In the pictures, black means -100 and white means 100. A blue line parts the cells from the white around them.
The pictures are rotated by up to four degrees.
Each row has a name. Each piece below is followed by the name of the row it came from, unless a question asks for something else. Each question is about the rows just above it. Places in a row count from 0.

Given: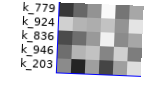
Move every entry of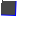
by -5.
[-51]
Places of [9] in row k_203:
0

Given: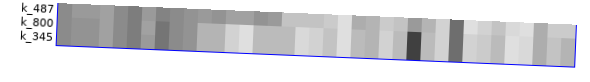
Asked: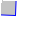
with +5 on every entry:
[58]
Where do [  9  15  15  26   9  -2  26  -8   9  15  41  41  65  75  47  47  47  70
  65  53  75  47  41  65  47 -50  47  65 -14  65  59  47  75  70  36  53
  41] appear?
k_800
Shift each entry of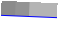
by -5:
[ 4 10 36 36]
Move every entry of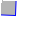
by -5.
[36]
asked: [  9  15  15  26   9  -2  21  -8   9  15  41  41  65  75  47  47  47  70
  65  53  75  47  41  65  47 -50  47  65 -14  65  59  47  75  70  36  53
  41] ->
k_345

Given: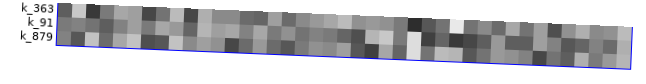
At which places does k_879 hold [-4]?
17 38
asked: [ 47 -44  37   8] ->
k_363
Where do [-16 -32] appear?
k_879

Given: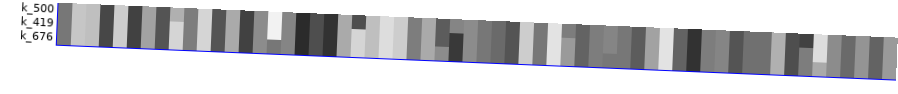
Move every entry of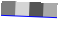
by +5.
[  3  72 -29  38]
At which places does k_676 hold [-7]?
0 15 30 34 39 40

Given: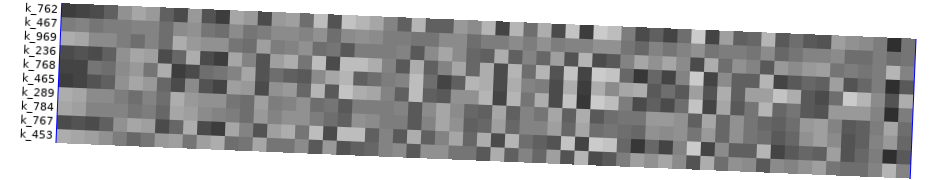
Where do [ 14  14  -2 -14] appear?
k_784
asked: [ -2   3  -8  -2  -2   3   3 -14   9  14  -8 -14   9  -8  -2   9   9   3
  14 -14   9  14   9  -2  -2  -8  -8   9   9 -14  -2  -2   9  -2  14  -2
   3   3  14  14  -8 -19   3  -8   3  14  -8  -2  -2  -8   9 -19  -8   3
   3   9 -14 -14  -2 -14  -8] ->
k_467

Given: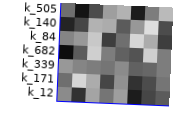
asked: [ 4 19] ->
k_84
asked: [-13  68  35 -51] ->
k_84
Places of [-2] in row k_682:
3 7
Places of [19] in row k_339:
0
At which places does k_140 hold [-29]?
4

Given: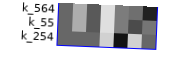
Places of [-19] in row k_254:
0 1 2 6
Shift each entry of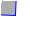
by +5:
[41]
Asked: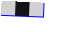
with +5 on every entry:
[ 69 -80  69]
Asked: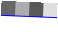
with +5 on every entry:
[-14  41 -25  80]
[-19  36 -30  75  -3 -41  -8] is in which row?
k_55

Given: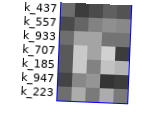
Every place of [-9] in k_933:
3 4
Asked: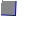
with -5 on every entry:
[2]
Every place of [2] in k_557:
2
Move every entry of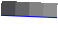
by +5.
[-36 -15   7  17]

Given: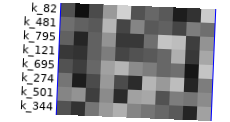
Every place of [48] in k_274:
8
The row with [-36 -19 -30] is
k_82

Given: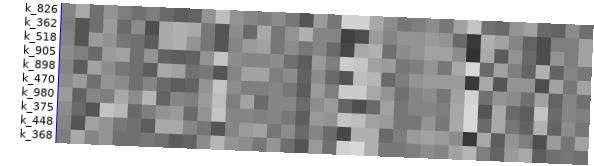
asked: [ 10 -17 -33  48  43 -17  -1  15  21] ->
k_898
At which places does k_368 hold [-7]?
6 14 23 24 36
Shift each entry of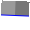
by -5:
[ 16 -12]

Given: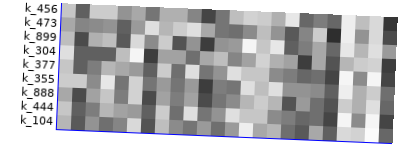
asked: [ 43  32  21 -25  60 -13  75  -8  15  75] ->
k_377
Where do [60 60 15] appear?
k_456
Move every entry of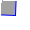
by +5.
[32]

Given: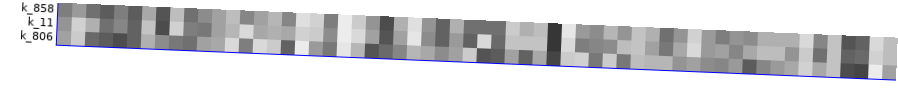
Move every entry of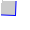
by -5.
[54]
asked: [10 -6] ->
k_806
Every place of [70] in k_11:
13 21 30 36 45
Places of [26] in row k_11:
11 22 24 42 47
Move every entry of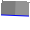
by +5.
[ 4 21]
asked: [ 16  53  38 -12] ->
k_858
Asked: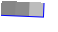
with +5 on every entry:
[10 15 53]

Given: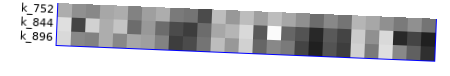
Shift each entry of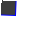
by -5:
[-57]
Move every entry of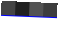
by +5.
[-42 -70 -30 -47]
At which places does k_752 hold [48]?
11 13 15
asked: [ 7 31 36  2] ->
k_752
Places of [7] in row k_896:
1 4 15 24
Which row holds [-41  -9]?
k_896

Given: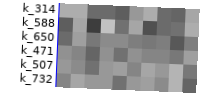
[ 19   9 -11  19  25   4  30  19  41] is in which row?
k_507
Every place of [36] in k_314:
0 1 6
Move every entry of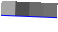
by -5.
[ 25 -42 -21 -16]
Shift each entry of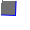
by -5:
[-16]
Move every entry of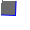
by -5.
[-21]

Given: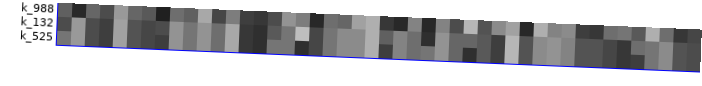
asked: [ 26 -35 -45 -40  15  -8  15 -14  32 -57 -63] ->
k_132
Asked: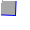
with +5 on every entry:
[37]
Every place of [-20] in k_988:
2 5 20
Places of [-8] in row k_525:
0 9 15 16 19 26 42
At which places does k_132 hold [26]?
4

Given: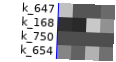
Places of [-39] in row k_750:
0 1 2 3
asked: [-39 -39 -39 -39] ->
k_750

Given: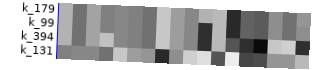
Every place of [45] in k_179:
11
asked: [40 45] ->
k_179
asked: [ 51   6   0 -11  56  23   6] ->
k_394
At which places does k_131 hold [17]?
6 15 16

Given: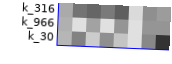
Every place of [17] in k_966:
4 6 7
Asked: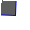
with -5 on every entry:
[-31]
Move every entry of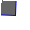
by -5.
[-25]
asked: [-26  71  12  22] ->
k_316

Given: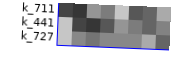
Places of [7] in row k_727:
1 3 4 5
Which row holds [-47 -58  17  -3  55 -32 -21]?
k_711
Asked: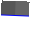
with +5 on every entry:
[-27 -16]
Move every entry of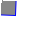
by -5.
[2]
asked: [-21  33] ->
k_711
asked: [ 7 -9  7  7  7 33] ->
k_727

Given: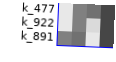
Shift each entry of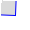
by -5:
[66]
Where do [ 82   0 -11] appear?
k_477

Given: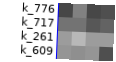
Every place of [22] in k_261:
0 2 3
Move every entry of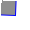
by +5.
[17]
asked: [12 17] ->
k_609
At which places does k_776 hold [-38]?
3
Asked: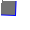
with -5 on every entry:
[-15]
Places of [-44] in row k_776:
0 2
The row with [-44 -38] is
k_776

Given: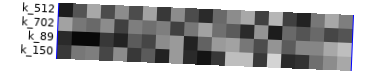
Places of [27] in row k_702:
0 10
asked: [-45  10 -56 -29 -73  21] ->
k_150
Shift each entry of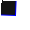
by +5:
[-79]
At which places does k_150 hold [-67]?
9 16
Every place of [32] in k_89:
19
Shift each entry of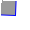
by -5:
[16]
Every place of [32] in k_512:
2 13 19

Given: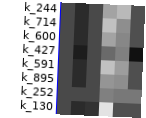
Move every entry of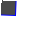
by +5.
[-38]
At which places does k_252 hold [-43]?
0 1 2
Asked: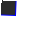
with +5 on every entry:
[-61]

